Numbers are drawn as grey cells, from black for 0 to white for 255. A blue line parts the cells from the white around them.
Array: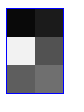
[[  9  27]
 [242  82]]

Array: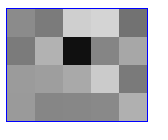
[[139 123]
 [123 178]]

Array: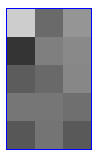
[[205 106]
 [ 52 127]]

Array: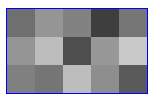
[[111 149]
 [148 188]]

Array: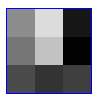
[[141 220]
 [118 194]]

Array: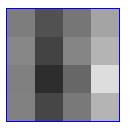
[[125  81]
 [135  67]]

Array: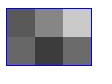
[[ 89 134]
 [103  60]]

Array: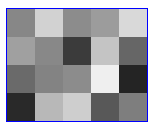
[[135 210]
 [160 136]]
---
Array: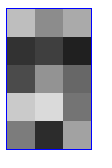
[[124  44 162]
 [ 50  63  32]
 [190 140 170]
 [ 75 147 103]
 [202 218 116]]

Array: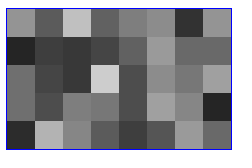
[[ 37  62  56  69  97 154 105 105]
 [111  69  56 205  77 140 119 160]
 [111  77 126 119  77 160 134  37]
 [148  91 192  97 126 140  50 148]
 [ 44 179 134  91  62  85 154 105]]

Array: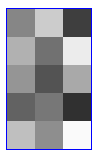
[[149  83 169]
 [177 113 236]
 [ 98 119  48]
 [191 142 250]
 [134 204  62]]

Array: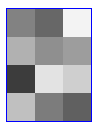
[[130 103 243]
 [192 124  96]
 [177 143 157]
 [ 60 227 207]]

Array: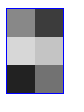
[[136  60]
 [ 34 114]
 [215 196]]

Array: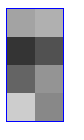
[[ 52  81]
 [205 136]
 [100 148]
 [163 176]]

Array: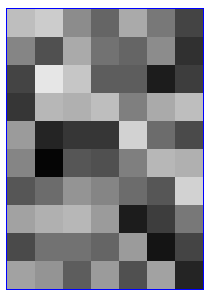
[[133   5  86  80 127 183 176]
 [155  36  54  54 210 108  74]
 [133  80 170 114 101 140  48]
 [ 86 108 148 133 108  86 210]
 [ 74 114 114 101 155  20  68]
 [162 148  93 155  80 162  36]
 [162 176 183 155  28  61 120]
 [ 54 183 176 190 127 170 190]
 [190 204 140 101 170 120  68]
 [ 68 230 198  93  93  28  61]]
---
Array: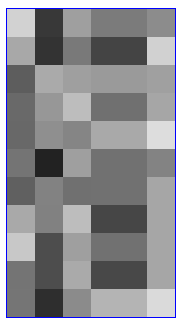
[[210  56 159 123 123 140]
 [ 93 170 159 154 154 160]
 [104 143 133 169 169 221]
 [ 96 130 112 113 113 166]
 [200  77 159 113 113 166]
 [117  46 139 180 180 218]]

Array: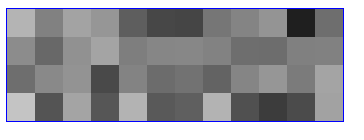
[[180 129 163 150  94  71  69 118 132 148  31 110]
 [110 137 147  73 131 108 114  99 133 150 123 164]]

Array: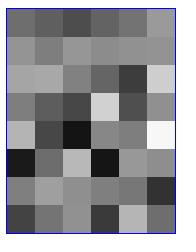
[[110  95  77  99 115 154]
 [165 168 129 101  61 206]
 [180  71  20 135 126 247]
 [127 159 143 127 119  50]]

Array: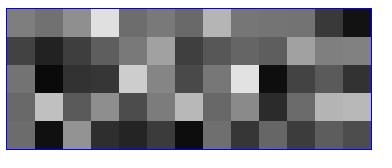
[[126 113 143 224 109 121 105 181 118 116 115  57  18]
 [115  10  50  54 205 133  73 119 226  14  67  90  50]
 [108  16 147  46  36  59  13 111  54 102  60  93  77]]

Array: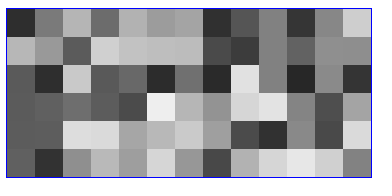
[[ 46 122 181 108 178 156 164  48  85 129  53 135 206]
 [ 90  46 201  89 104  44 112  42 225 129  39 138  52]
 [ 92  93 221 218 166 184 202 159  75  49 137  73 218]]

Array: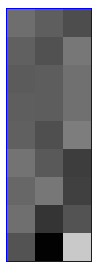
[[110  94  77]
 [ 91  93 112]
 [ 96  79 125]
 [103 119  64]
 [ 83   2 201]]

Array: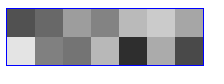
[[ 81 104 157 131 186 203 166]]
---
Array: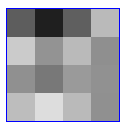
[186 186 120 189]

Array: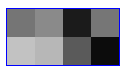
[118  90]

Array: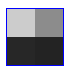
[140  39]

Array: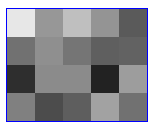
[ 90  95 139  76]

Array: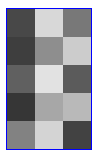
[120 142  96]

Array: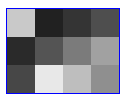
[ 78 123 232]

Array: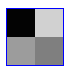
[209 156]

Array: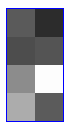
[44 77]

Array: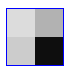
[178 204]
